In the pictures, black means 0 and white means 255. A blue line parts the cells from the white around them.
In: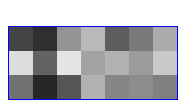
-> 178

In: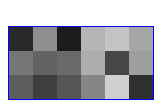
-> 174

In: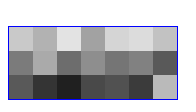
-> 117

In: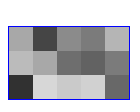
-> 110

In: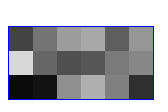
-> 86

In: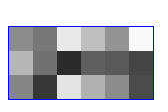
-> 95

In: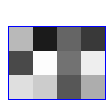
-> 253
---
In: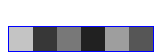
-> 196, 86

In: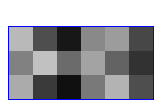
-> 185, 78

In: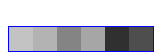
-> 195, 78

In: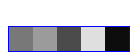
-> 120, 13

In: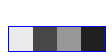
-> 234, 32

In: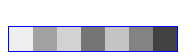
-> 239, 66

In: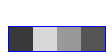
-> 57, 84
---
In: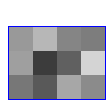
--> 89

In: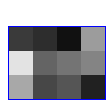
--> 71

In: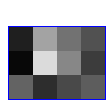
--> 45

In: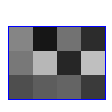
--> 93

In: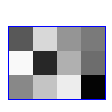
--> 196

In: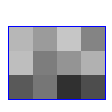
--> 118

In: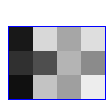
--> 195
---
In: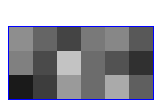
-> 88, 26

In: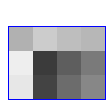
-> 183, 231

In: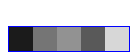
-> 215, 27

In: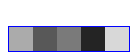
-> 216, 171

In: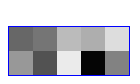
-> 221, 152

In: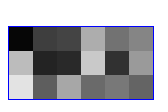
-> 133, 227

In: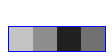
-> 113, 196

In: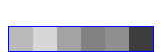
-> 61, 186

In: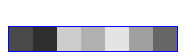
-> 102, 74

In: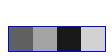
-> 210, 96
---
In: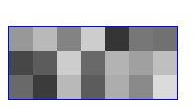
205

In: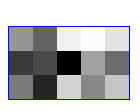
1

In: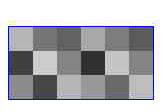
132

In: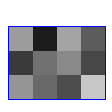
137

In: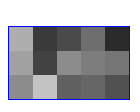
140

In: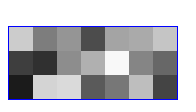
141

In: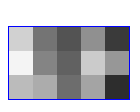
97
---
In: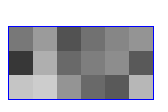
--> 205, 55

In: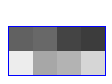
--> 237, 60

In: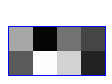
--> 253, 5

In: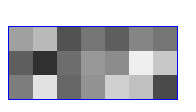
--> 239, 48

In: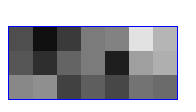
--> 226, 16

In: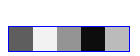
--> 242, 13
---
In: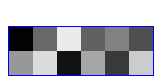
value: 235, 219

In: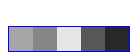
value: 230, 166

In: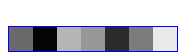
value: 234, 181

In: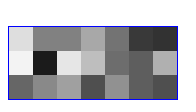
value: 243, 230

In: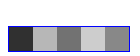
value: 205, 183

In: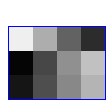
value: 239, 193

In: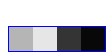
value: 230, 181

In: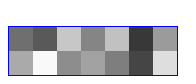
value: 249, 222

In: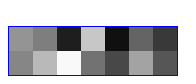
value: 249, 199

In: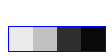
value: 235, 193
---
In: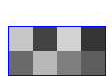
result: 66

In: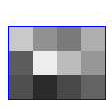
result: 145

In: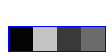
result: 195

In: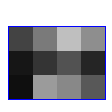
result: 122

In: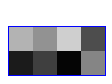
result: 146

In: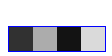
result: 172

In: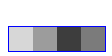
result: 156

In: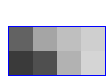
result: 165

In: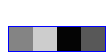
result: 205
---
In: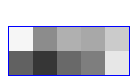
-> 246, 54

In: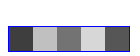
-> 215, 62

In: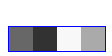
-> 248, 50

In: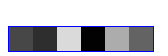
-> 218, 2

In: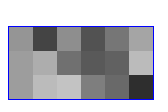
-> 195, 46

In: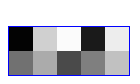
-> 251, 3

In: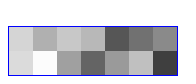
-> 252, 63
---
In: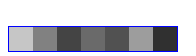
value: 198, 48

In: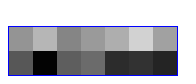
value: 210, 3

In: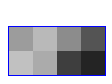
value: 193, 36

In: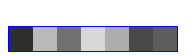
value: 215, 46

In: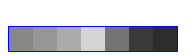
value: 213, 45

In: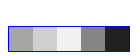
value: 241, 32

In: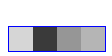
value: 214, 58

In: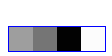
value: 252, 2

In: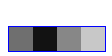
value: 200, 18

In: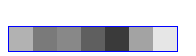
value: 230, 58
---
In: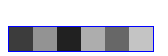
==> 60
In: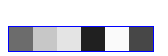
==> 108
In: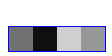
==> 113
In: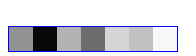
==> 146
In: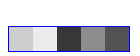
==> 206
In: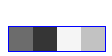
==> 108
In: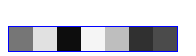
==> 118
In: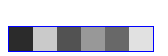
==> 43
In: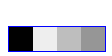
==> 1
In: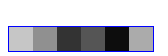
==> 198
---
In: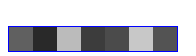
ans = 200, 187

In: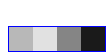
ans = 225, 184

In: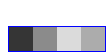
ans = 219, 172

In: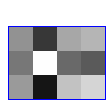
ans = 254, 213

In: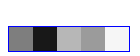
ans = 246, 183

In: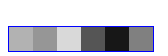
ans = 217, 178

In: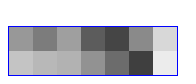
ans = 236, 216

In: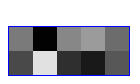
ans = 225, 155

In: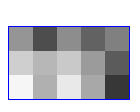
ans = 246, 233
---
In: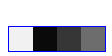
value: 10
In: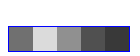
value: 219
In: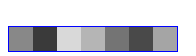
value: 58
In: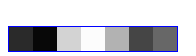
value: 8
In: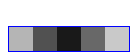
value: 81
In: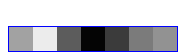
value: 236
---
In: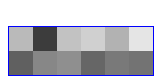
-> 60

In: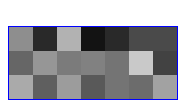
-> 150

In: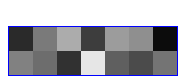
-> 122

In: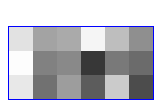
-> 129

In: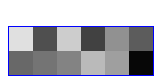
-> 79

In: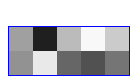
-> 31

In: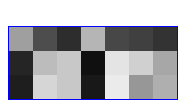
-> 188

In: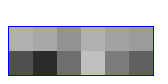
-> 168
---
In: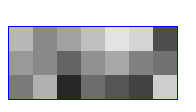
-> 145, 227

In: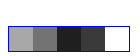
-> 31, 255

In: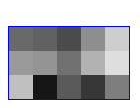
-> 113, 222

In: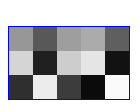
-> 205, 250

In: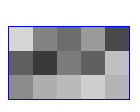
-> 124, 214

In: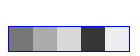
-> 216, 238

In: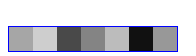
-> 132, 206

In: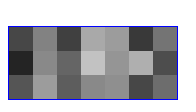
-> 194, 194
